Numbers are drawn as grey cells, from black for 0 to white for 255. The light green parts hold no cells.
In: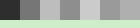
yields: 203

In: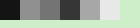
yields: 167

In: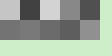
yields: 80

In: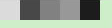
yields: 28

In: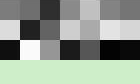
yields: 192

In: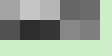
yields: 108
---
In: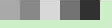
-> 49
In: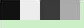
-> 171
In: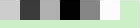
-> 251
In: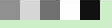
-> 17
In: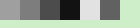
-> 97
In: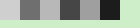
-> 28
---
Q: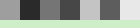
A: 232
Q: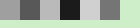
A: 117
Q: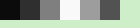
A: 82
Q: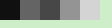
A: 212
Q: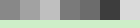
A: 218
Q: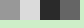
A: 101
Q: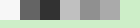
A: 170
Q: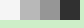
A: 48
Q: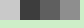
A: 142
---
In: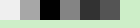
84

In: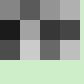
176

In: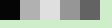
99

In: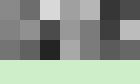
75

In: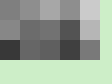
203

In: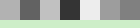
128

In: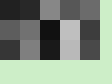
107

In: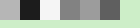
95

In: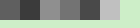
192
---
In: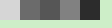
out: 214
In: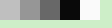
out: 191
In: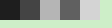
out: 30
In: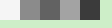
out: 245
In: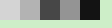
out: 212
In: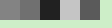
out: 131
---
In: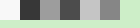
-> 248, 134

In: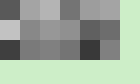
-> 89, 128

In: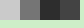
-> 202, 67

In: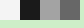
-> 244, 103

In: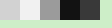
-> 210, 57

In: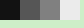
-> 18, 235

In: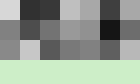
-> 215, 184

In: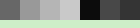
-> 103, 52

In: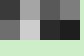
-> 58, 30
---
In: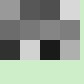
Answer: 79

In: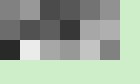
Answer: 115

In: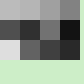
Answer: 160

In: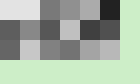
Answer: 171

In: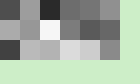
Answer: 117

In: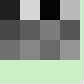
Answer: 4

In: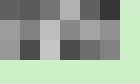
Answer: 97

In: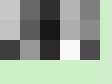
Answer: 179

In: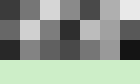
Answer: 175
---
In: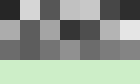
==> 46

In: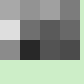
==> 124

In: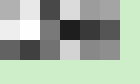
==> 164

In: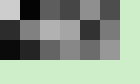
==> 77

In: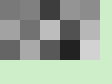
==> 140

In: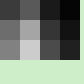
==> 5

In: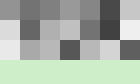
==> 199

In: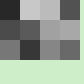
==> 82
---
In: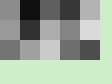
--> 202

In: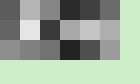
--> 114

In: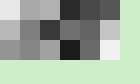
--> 161

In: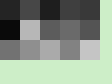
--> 170

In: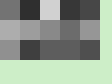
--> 93

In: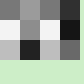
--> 190

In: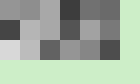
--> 98
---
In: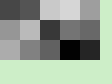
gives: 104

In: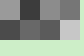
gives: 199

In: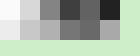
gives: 169

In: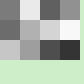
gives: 248

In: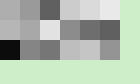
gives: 96

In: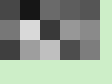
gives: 138

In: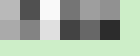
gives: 44
